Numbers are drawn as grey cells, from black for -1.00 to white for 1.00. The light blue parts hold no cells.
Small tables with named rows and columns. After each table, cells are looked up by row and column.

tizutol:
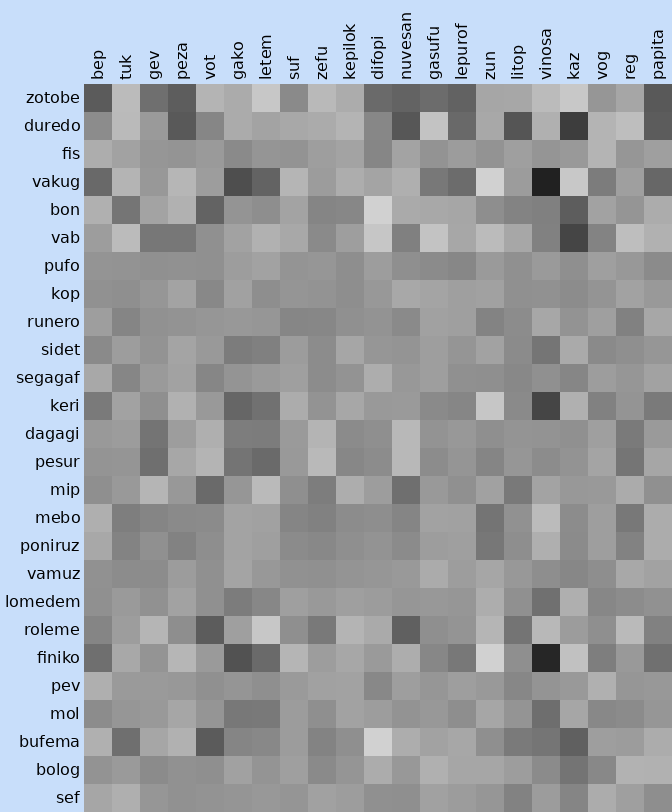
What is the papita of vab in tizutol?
0.39
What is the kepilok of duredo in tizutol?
0.41
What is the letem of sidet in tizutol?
0.00
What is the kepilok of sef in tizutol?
0.23
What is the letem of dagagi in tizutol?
-0.03
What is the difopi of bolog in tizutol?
0.35

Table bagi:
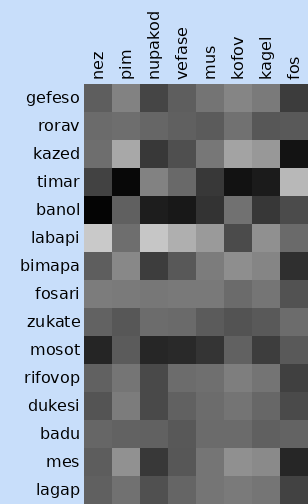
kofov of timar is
-0.86
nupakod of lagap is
-0.37
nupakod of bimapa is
-0.52
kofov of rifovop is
-0.01
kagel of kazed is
0.19
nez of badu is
-0.20
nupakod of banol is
-0.77
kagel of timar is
-0.79
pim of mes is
0.14
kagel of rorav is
-0.32
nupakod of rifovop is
-0.43
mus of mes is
-0.08
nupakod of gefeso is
-0.46

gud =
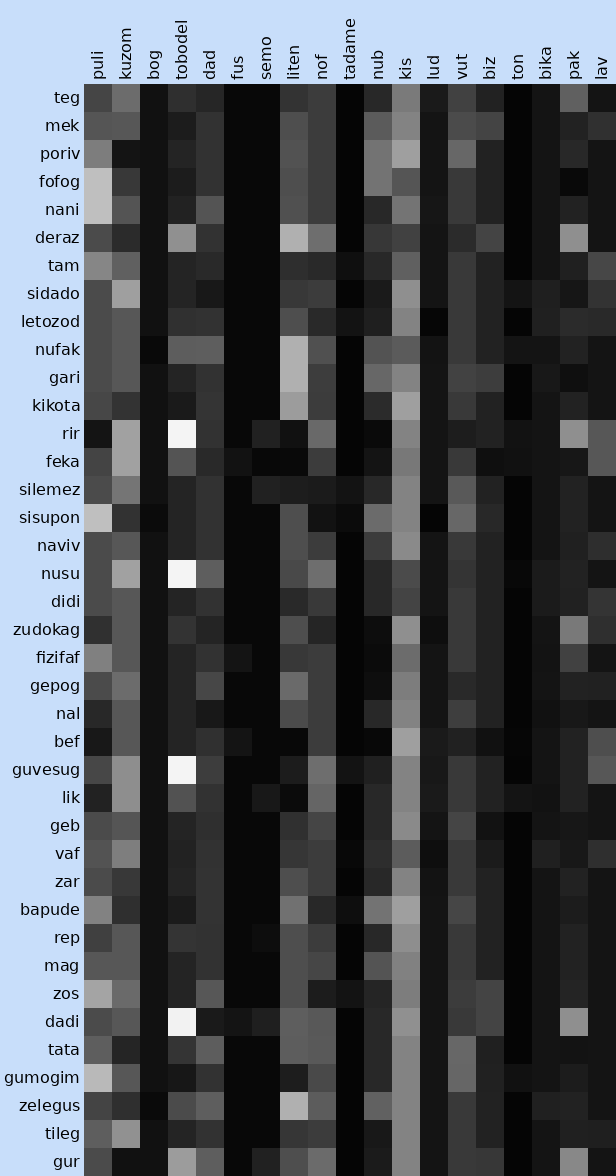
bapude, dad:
-0.60
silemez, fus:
-0.94
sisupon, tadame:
-0.91
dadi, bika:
-0.84
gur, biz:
-0.57
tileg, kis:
0.03
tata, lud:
-0.84
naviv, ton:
-0.96
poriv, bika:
-0.84
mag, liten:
-0.39
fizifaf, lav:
-0.84
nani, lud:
-0.83
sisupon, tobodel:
-0.72
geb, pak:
-0.82

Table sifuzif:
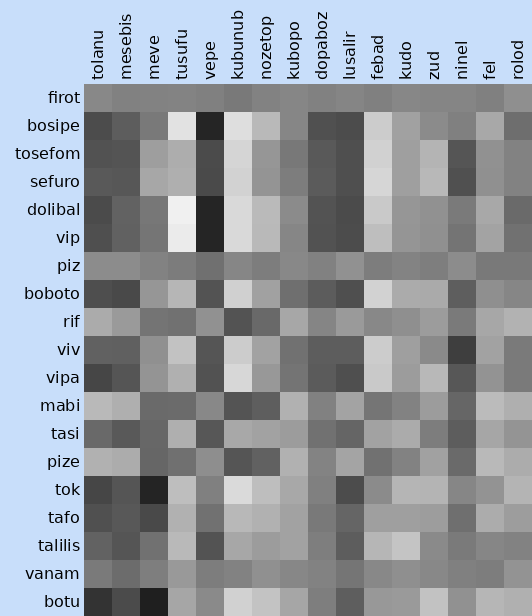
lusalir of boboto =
-0.38
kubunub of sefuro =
0.65
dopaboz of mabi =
0.01
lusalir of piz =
0.14
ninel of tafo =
-0.13
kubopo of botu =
0.30
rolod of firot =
0.12
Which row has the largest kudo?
talilis

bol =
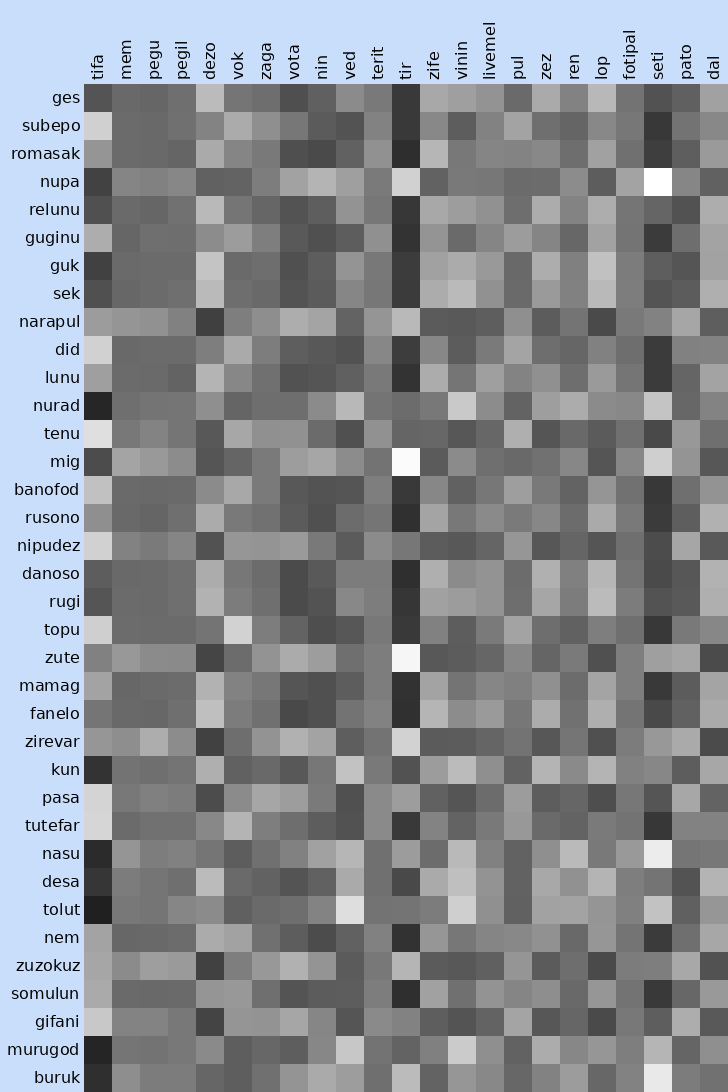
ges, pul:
-0.17
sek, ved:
0.05
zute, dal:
-0.41
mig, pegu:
0.20
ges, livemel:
0.15
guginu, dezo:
0.10
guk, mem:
-0.17
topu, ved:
-0.32
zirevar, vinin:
-0.28
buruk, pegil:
-0.03
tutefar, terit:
0.08
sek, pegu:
-0.16
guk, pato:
-0.33
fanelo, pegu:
-0.19
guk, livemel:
0.20
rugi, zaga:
-0.13
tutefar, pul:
0.19
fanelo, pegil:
-0.13
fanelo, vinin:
0.10
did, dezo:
-0.01
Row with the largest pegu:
zirevar

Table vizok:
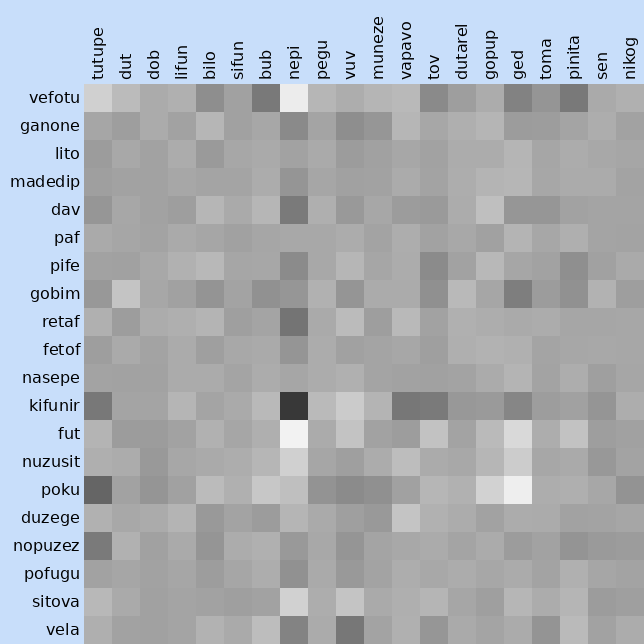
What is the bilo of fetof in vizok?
0.25
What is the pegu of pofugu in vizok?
0.33
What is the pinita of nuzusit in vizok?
0.33
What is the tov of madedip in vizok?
0.28
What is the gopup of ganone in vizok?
0.42
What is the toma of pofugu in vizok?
0.28
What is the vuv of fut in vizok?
0.53
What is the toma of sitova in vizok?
0.35
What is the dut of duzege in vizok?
0.32
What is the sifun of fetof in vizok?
0.32
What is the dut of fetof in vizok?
0.33
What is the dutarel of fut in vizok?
0.28
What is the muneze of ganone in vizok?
0.18

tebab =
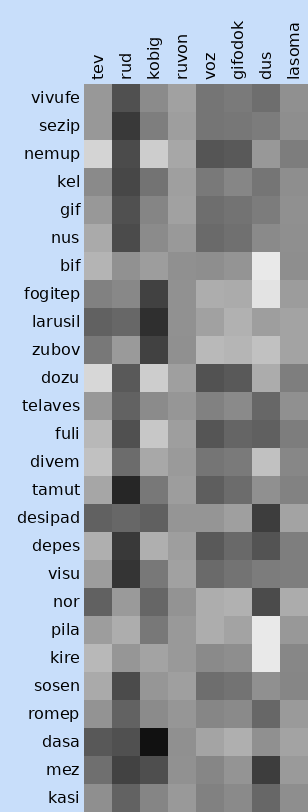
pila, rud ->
0.36
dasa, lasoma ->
0.28
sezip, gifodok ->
-0.07
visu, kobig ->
-0.06
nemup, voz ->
-0.33
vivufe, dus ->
-0.14
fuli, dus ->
-0.25

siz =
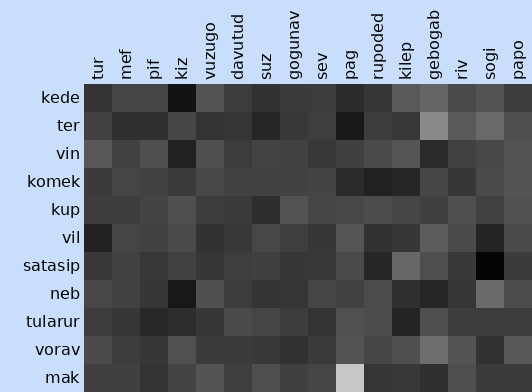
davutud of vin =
-0.53
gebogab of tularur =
-0.38
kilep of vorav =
-0.38
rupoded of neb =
-0.40
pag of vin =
-0.50
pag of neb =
-0.49
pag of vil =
-0.33
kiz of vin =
-0.73
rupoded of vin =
-0.43
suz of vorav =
-0.55
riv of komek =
-0.57
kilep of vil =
-0.57
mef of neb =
-0.49
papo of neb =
-0.40
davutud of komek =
-0.48
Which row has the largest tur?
vin

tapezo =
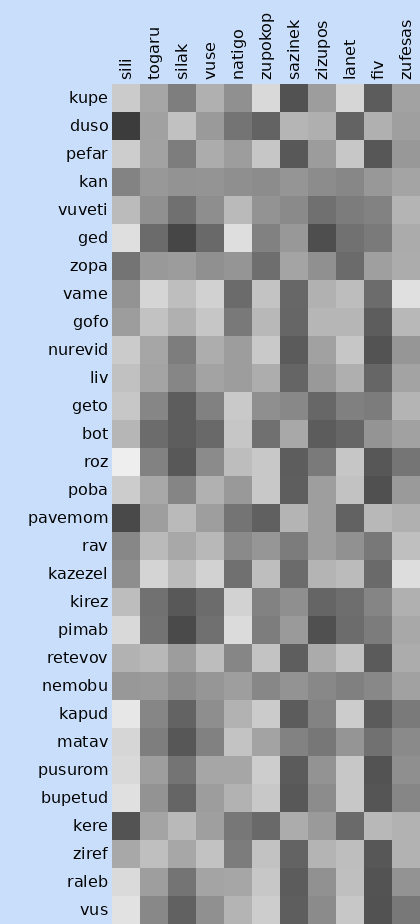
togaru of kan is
0.19
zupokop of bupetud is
0.57
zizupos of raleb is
0.14
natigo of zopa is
0.17
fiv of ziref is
-0.32
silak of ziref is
0.31
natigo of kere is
-0.07
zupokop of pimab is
-0.02
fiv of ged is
-0.04
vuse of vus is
0.13
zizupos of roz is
-0.04
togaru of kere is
0.29
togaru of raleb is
0.24
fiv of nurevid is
-0.35
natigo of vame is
-0.16
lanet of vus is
0.56
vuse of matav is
0.01
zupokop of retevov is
0.53
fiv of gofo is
-0.27

